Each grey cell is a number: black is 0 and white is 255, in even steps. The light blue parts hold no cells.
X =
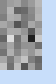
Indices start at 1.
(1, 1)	138
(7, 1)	134
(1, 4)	136
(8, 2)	176
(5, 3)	169
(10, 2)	113
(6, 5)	32
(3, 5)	134
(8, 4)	169
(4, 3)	84
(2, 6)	175
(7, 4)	147
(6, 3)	114
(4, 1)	168
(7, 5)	148
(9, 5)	127
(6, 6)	201

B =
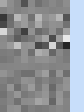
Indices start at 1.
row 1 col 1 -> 167
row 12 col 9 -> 125
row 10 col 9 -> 132
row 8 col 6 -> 174
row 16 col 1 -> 120
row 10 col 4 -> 135
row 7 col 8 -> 213
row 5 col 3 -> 108
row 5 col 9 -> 114
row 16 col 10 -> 131
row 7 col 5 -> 149
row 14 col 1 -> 115
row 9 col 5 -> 135
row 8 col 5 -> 112
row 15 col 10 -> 132
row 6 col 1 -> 138
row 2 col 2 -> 138
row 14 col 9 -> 148
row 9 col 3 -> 134
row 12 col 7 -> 131
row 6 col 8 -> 76
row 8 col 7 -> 162
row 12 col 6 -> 120
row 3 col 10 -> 84
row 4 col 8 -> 145
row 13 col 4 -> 134
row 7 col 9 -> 88
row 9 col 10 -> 123
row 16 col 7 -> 124
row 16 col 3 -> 146
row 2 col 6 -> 136
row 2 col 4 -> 135
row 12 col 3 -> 125
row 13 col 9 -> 137
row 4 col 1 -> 72
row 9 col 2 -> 124

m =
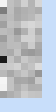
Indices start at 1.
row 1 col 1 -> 244
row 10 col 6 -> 219
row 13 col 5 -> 175
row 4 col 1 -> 160
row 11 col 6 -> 150
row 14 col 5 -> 196
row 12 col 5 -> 160
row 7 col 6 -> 169
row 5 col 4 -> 176
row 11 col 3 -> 185
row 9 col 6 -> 183
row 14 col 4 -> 204
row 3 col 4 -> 178
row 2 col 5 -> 181
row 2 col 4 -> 176
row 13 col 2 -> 194
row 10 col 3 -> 210
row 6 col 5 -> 209
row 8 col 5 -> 154
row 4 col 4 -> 209
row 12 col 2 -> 194
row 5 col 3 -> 152
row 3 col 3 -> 170
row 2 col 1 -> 125
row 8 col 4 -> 159

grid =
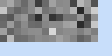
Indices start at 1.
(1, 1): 150
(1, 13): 156
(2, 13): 147
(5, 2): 100
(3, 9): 73
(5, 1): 160
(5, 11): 143
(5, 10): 141
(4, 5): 108
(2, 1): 196
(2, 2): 121
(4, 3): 111
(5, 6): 142
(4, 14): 198
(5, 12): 127
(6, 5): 123
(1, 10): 140
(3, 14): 146
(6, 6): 138
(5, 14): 126
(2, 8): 126
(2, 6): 170
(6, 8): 139
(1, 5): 137
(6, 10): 145
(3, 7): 140

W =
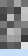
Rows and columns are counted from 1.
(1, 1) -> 125
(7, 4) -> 225
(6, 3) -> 156
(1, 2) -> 106
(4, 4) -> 131
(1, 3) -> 165
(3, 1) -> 66

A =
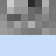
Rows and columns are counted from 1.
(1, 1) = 122
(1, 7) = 176
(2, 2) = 176
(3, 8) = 117
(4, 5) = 175
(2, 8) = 119
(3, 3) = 88
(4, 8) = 127
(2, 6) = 97
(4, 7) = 119

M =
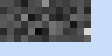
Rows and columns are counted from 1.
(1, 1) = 80
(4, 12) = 74
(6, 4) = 94
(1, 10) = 61
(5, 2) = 82
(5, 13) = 215
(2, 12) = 88
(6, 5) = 64
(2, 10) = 68
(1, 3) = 59
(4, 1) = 89
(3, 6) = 48
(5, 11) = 64
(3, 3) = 52
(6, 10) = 76
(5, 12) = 85
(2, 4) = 62
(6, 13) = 95
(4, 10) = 82
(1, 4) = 30
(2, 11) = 40
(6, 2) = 89
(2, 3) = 81
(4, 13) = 55
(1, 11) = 78
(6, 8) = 81

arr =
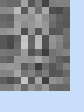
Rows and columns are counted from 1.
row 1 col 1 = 113
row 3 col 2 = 96
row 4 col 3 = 161
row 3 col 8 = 116
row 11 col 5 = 130
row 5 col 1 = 144
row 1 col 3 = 106
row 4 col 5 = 150
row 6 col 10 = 111
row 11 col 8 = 86
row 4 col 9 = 92
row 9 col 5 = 145
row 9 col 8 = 117
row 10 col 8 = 86
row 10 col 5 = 115
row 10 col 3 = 148
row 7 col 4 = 200
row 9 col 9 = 96
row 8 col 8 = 115
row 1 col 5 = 87
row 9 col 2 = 96
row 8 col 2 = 117
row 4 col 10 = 87
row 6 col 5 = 100
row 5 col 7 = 153
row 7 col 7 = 82
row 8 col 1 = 120
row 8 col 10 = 131
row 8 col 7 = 61
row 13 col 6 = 125
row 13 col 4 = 106
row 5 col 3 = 165
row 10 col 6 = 61
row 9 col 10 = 88

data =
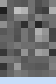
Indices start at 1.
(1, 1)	157
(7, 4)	110
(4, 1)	143
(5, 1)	88
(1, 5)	112
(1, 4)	86
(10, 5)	93
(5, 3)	84
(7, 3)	120
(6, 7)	139
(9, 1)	119
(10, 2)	97
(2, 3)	192
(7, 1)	93
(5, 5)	92
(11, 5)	102
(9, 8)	121
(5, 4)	117
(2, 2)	100
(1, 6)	79
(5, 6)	175
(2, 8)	175
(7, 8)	126
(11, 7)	104
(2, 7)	62
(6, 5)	92
